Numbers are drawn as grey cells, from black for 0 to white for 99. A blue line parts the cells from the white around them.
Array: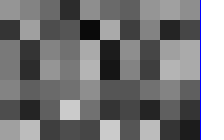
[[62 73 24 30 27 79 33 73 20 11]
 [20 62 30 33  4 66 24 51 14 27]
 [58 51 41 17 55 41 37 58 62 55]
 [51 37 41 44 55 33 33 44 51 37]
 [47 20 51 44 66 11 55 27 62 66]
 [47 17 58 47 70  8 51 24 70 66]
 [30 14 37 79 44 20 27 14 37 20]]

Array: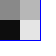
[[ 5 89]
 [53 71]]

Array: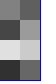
[[87 79]
 [27 60]
 [19 40]
 [50 37]]

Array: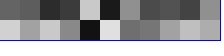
[[81 63 78 53  7 87 43 46 63 74 67]
 [39 36 17 23 78 10 56 29 32 26 56]]

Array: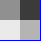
[[91 70]
 [56 23]]

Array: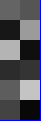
[[36 76]
 [ 9 60]
 [39 33]
 [17 20]
 [70  6]
 [26  3]]

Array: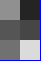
[[44 85]
 [33 27]
 [56 14]]

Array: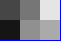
[[ 8 56 66]
 [27 46 89]]

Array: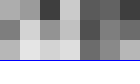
[[71 89 82 86 42 53 71]
 [49 82 57 75 31 49 42]
 [67 60 24 79 35 38 24]]
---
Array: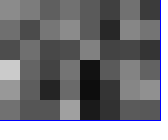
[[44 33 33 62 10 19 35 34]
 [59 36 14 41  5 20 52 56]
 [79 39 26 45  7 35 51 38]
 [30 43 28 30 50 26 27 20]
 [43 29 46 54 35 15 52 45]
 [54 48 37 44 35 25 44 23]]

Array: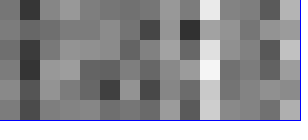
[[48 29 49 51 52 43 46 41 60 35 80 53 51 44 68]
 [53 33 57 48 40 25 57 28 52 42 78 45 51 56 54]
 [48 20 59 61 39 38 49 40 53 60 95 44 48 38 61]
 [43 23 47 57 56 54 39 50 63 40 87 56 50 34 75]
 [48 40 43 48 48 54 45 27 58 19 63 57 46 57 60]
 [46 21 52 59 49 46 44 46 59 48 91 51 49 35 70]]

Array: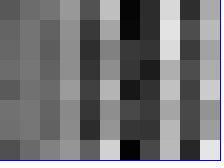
[[31 41 50 58 37 81  1 28 72 15 89]
 [43 46 38 54 17 58 21 20 71 27 61]
 [44 46 39 53 21 55 28 23 64 28 57]
 [35 44 41 60 25 70  9 19 75 25 79]
 [42 46 38 55 20 55 21 11 68 30 67]
 [40 45 36 55 18 50 22 20 85 23 63]
 [39 45 38 56 22 64  3 17 88 30 72]
 [34 42 45 59 32 74  2 17 84 18 66]]

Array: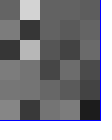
[[52 22 45 48 11]
 [46 45 40 35 26]
 [48 45 27 42 29]
 [21 71 33 26 41]
 [48 21 38 35 39]
 [39 82 38 38 36]]

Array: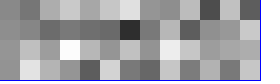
[[57 88 70 58 36 82 47 40 77 48 69 47 77]
 [58 74 61 98 71 58 75 57 92 77 61 65 67]
 [55 52 42 47 43 41 18 47 71 36 56 59 78]
 [53 46 67 78 65 77 87 58 55 73 30 75 36]]

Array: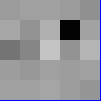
[[62 62 64 61 58]
 [61 59 62 61 62]
 [45 52 76 57 70]
 [65 57 68  1 63]
 [60 62 62 60 56]]
